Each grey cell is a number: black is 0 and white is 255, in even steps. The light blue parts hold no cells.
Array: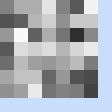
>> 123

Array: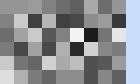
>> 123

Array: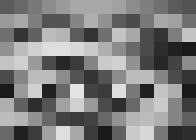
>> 59

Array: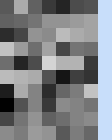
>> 116

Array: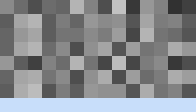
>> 78

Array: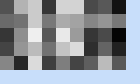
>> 4

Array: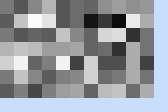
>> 65
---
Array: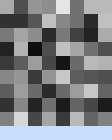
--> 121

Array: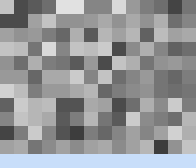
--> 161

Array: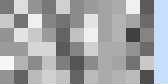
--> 147

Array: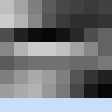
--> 78

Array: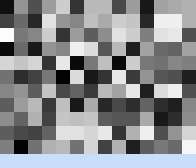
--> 253

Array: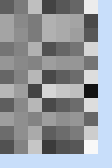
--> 164
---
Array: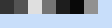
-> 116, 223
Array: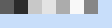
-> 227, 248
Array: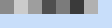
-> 79, 203
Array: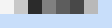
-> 128, 244
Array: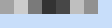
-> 51, 204
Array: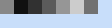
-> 91, 204
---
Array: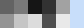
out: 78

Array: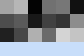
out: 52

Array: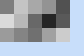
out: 37

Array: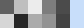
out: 147

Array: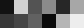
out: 181

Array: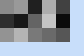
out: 196

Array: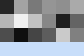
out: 30

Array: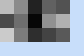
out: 145

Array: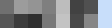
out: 72

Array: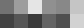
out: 79
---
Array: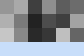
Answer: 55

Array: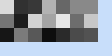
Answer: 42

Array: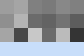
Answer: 107

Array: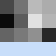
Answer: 121

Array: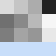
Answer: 164

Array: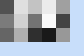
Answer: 47
